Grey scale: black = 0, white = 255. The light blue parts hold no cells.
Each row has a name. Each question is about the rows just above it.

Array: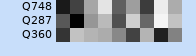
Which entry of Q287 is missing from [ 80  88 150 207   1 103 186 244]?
[194]
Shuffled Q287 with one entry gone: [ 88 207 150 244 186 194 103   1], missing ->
[80]
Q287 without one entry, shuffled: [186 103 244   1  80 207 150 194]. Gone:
[88]
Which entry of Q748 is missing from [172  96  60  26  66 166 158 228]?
[236]
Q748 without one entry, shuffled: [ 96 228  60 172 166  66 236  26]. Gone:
[158]
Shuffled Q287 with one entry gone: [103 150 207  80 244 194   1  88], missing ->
[186]

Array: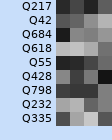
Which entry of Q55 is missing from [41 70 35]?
[106]
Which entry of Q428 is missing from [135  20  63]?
[120]

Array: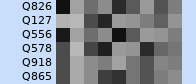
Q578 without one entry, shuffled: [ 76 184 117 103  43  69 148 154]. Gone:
[31]
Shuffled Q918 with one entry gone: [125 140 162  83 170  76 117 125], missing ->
[133]
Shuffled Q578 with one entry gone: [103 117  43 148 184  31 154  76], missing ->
[69]
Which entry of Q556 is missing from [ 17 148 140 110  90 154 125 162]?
[25]

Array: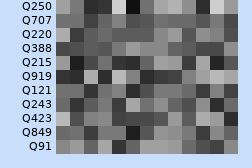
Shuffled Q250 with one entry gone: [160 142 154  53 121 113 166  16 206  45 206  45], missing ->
[178]
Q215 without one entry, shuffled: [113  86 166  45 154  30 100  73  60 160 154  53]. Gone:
[37]
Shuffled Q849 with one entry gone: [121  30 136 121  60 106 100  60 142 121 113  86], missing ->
[148]

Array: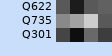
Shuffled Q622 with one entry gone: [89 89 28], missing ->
[97]
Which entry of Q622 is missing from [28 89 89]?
[97]
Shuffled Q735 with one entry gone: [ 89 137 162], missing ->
[205]
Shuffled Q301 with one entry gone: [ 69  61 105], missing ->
[14]
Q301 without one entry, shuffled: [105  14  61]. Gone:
[69]
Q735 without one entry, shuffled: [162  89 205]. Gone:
[137]

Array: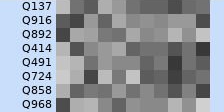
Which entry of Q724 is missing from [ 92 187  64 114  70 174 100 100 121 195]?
[202]
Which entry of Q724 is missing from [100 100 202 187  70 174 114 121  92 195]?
[64]
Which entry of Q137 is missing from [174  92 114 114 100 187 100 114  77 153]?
[107]
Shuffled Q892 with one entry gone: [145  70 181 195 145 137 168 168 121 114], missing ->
[161]
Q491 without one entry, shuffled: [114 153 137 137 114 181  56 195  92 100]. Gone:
[121]
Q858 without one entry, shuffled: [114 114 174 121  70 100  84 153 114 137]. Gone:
[129]

